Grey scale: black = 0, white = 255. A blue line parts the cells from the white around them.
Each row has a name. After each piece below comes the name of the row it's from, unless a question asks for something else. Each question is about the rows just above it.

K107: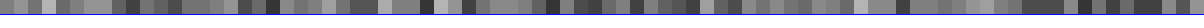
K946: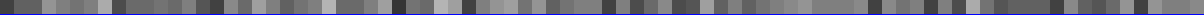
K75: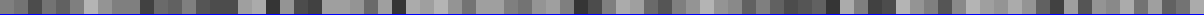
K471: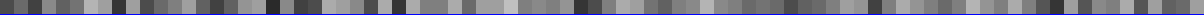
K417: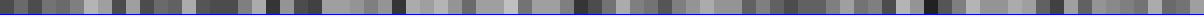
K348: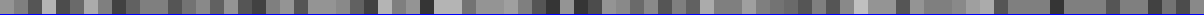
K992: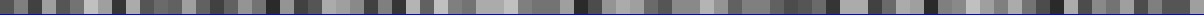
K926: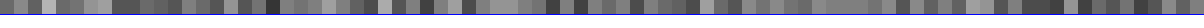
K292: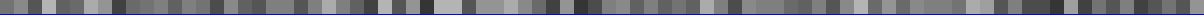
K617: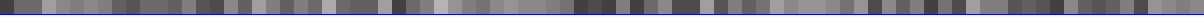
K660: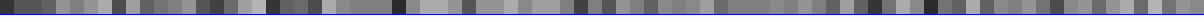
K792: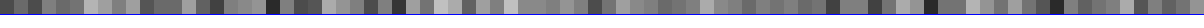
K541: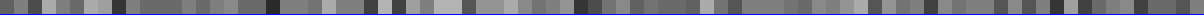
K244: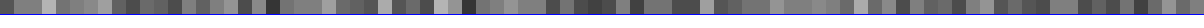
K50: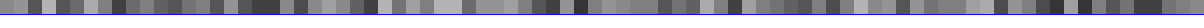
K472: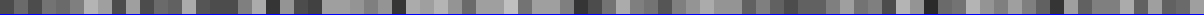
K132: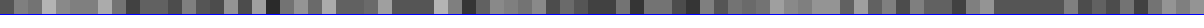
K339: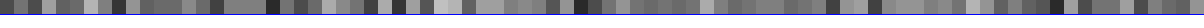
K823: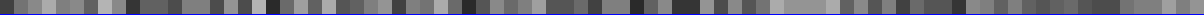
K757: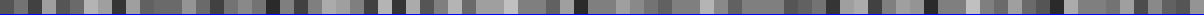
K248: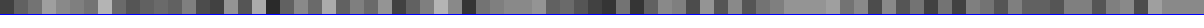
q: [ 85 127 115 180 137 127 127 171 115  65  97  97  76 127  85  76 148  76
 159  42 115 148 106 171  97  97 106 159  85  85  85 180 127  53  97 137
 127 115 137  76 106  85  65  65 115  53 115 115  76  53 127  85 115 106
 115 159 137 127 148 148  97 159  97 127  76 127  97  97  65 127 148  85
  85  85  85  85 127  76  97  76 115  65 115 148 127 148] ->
K132
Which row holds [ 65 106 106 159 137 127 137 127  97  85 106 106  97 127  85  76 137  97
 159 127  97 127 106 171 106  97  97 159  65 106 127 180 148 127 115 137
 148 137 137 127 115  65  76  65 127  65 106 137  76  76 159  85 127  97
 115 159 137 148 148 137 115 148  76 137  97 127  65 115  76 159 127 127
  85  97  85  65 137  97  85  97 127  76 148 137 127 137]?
K617
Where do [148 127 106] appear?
K471

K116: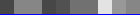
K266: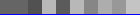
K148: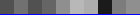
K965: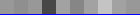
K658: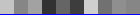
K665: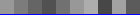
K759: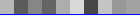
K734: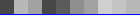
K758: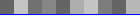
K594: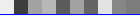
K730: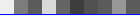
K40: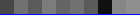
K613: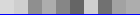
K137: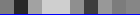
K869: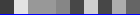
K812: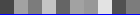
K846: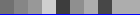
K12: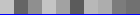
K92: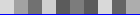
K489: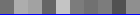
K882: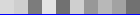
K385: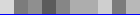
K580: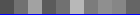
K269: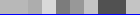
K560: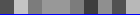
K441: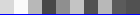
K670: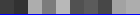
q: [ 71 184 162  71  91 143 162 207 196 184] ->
K734
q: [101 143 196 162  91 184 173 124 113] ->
K12
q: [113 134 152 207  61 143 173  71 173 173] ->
K846
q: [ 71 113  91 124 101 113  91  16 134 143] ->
K40
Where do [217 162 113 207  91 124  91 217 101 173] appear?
K92

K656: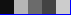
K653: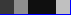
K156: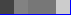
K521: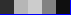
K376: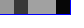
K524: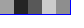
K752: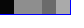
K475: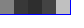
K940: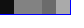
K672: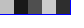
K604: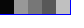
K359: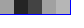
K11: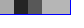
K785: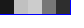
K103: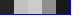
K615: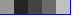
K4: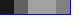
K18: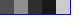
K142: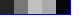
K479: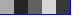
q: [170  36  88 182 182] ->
K11
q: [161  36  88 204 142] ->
K524

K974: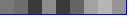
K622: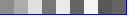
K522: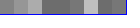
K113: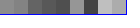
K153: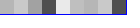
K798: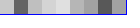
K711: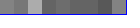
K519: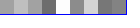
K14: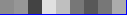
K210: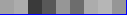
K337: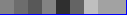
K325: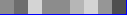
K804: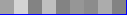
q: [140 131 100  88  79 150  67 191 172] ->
K113
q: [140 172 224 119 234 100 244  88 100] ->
K622
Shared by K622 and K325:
[140]

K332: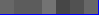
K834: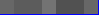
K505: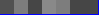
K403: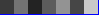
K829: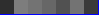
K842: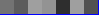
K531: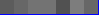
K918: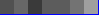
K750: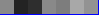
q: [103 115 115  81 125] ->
K531
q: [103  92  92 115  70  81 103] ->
K332
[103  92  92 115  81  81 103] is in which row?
K834
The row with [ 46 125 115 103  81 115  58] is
K829

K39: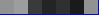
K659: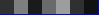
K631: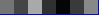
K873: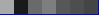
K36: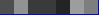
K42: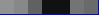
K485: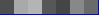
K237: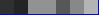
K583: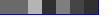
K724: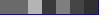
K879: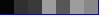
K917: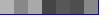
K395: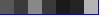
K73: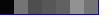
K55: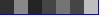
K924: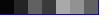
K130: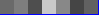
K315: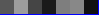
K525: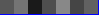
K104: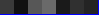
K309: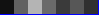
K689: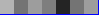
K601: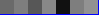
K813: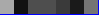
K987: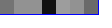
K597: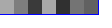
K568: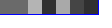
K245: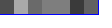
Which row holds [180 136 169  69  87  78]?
K917
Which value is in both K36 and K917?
[78]
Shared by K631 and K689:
[116]
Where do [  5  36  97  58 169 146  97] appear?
K924

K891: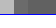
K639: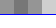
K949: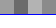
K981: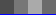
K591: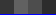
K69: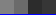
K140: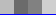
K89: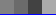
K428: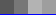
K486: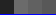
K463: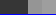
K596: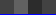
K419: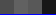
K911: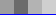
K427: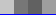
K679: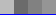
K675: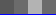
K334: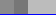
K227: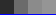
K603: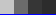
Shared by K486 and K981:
[107]
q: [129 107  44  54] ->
K69
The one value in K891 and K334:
[188]
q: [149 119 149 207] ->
K639
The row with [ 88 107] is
K675
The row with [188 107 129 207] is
K140
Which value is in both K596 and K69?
[44]

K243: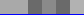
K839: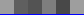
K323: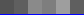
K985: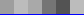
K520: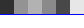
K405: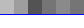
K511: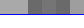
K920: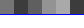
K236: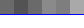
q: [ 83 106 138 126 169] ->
K236
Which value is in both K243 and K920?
[169]
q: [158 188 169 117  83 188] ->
K985
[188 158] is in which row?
K405
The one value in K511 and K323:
[158]
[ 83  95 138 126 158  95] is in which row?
K323

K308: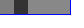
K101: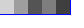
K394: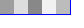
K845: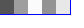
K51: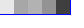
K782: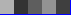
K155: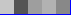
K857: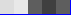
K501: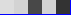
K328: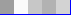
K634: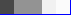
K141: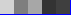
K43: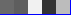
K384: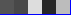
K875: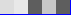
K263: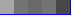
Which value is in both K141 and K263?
[167]
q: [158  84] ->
K101
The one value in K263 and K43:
[105]
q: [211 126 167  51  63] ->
K141
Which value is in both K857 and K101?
[63]
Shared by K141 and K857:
[63]
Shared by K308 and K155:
[136]

